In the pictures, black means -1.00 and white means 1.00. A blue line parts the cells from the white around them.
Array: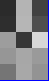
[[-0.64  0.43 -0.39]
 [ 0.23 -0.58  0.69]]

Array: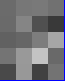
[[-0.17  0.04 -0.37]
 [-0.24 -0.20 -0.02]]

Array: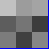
[[-0.27 -0.08 -0.53]
 [-0.03 -0.50  0.05]]

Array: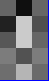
[[-0.74  0.59 -0.38]
 [-0.32  0.59 -0.20]]

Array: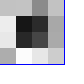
[[ 0.86 -0.83 -0.66]
 [ 0.82 -0.69 -0.45]]

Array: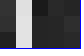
[[-0.62  0.78 -0.71]
 [-0.74  0.78 -0.71]]
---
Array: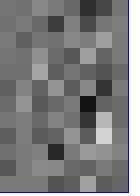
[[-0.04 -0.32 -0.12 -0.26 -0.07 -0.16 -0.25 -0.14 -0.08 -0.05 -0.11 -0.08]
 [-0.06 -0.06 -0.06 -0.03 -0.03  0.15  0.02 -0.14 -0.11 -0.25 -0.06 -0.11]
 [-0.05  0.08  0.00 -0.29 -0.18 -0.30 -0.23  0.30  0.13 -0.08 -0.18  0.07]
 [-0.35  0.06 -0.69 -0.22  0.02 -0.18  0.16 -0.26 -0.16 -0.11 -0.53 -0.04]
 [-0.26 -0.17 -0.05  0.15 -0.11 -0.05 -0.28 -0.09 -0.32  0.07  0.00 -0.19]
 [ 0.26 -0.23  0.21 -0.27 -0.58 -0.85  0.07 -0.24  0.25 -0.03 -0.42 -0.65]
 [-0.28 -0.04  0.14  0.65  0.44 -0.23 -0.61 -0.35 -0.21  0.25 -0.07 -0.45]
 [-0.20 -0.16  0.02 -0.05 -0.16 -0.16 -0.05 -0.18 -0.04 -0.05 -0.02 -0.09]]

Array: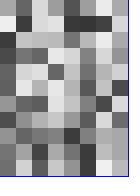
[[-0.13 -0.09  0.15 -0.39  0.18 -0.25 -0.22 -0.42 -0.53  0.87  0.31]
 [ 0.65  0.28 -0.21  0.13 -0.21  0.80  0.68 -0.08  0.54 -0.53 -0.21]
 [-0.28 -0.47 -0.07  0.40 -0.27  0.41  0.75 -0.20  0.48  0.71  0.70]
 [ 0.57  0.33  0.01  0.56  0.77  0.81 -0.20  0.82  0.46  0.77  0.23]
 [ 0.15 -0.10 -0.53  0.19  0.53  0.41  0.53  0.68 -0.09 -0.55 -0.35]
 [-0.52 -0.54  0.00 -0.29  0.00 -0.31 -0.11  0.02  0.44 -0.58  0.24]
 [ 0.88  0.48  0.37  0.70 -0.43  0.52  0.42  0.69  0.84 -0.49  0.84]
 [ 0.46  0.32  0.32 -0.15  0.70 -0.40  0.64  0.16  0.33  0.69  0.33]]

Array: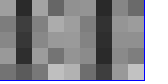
[[-0.10  0.20  0.06 -0.02  0.25]
 [-0.29 -0.64 -0.57 -0.51 -0.67]
 [-0.06  0.22  0.07  0.01  0.28]
 [ 0.50 -0.09  0.20  0.35 -0.20]
 [ 0.40  0.16  0.21  0.24  0.14]
 [-0.14  0.09  0.03 -0.01  0.16]
 [-0.51 -0.67 -0.64 -0.61 -0.68]
 [ 0.20  0.08  0.13  0.17  0.05]
 [ 0.52 -0.01  0.13  0.22 -0.17]]

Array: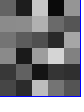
[[-0.45 -0.56  0.08 -0.09  0.09 -0.22]
 [-0.66 -0.24 -0.80 -0.28  0.10 -0.77]
 [ 0.48 -0.84  0.23 -0.38  0.39  0.56]
 [-0.09 -0.59  0.67 -0.68 -0.17 -0.92]
 [-0.34 -0.63  0.01  0.30 -0.33  0.17]]

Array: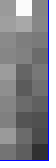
[[-0.09  0.21  0.00  0.04  0.12  0.22  0.05  0.08  0.25  0.21]
 [-0.26 -0.16 -0.34 -0.16 -0.29 -0.21  0.01 -0.01  0.32  0.97]
 [-0.62 -0.41 -0.37 -0.25 -0.12 -0.06 -0.16 -0.04  0.06  0.04]]

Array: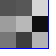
[[-0.07  0.23 -0.36]
 [-0.51  0.44 -0.32]
 [ 0.41 -0.88  0.67]]

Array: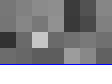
[[-0.15 -0.61 -0.08 -0.07]
 [-0.19 -0.17  0.05  0.01]
 [-0.27  0.55 -0.06  0.09]
 [-0.27 -0.17  0.14  0.11]
 [ 0.22 -0.11 -0.55 -0.54]
 [ 0.07 -0.05 -0.43 -0.36]
 [-0.24 -0.12  0.00  0.05]]
